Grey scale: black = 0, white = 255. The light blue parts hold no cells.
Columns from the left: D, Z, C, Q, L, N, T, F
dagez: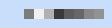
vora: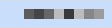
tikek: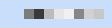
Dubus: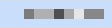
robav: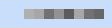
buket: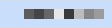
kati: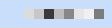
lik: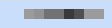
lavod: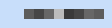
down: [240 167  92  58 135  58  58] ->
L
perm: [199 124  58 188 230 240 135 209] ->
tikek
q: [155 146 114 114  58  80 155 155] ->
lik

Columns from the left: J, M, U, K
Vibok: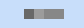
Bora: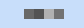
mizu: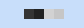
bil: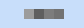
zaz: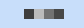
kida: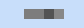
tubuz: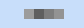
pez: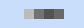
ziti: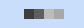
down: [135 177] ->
U
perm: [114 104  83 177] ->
Bora

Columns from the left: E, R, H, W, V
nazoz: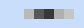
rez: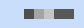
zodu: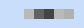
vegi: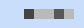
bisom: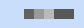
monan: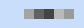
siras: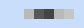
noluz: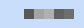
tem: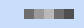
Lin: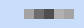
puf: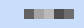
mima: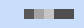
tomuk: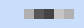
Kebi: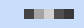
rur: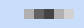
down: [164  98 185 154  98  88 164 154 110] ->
R
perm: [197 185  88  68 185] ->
siras
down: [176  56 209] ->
V
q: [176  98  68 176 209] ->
rur

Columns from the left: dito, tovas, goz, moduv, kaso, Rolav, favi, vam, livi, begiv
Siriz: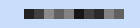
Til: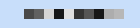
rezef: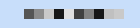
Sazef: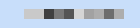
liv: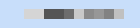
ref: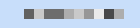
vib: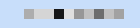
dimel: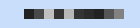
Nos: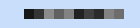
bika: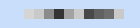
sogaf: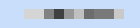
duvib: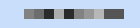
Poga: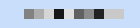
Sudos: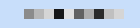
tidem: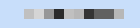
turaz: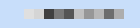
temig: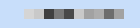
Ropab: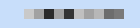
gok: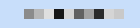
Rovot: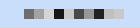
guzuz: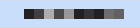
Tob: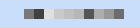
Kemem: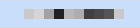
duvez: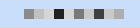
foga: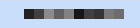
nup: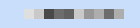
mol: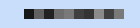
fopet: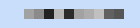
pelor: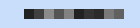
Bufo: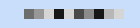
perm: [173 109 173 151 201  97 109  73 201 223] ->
nup
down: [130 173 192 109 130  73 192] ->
livi
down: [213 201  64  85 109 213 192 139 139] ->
goz
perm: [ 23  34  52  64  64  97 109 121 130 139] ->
foga
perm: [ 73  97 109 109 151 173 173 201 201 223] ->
nup
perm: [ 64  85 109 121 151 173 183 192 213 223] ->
turaz

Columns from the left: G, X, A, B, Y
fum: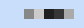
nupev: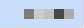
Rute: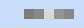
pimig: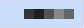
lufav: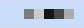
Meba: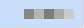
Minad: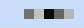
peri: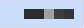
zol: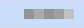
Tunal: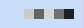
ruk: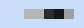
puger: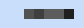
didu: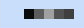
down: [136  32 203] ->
X
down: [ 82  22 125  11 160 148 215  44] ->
A
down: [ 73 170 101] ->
B
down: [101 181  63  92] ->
X
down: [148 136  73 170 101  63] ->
B

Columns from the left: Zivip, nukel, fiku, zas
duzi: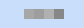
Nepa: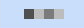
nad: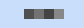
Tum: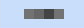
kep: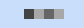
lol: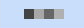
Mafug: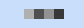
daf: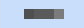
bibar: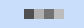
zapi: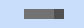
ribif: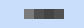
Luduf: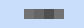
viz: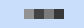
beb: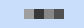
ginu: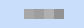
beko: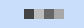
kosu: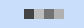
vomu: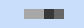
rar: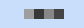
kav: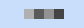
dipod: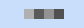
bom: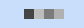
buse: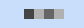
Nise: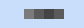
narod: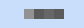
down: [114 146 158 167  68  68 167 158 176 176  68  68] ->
Zivip
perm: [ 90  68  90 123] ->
Nise
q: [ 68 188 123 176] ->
bom
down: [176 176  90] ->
zas
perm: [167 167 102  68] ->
kep
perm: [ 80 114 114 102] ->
Luduf
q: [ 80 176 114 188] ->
bibar

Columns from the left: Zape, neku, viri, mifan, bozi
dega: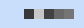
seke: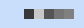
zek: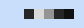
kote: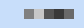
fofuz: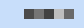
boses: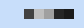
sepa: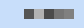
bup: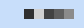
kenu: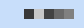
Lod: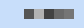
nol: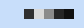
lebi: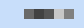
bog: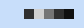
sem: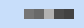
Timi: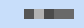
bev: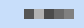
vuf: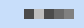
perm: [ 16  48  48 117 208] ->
bog
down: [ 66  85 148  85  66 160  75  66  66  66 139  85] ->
viri
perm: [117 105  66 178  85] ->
Lod
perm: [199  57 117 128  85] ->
seke
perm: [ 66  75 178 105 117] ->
sem
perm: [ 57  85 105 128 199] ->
kote

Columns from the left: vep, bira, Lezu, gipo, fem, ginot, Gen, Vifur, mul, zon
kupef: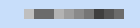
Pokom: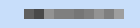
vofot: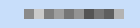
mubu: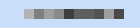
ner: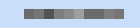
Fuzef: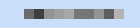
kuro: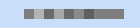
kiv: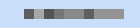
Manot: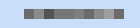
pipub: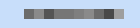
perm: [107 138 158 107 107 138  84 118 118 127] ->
Manot
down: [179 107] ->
vep
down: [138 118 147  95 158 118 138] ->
ginot

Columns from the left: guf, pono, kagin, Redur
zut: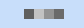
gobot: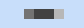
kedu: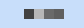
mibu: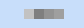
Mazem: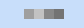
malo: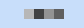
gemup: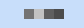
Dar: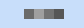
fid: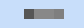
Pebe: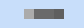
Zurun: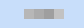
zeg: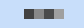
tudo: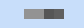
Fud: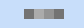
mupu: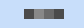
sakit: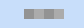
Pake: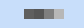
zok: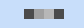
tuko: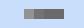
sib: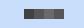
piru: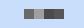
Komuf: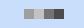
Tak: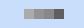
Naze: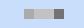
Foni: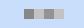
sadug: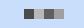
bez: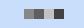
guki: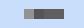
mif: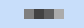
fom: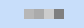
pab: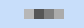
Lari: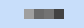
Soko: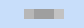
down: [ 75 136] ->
guf
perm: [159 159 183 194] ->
Soko
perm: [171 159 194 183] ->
Zurun
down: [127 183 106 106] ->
kagin
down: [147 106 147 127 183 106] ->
kagin
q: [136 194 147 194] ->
Foni

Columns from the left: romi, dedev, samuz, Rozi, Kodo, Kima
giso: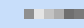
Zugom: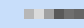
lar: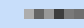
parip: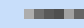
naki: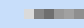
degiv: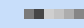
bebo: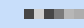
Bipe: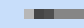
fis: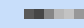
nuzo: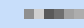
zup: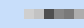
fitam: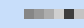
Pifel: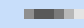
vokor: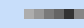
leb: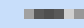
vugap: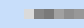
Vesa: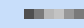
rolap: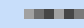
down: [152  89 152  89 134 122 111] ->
dedev
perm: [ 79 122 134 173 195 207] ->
zup
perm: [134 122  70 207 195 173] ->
degiv
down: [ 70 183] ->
romi
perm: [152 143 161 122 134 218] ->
vugap
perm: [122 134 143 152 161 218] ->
vugap
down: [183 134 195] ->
Kodo

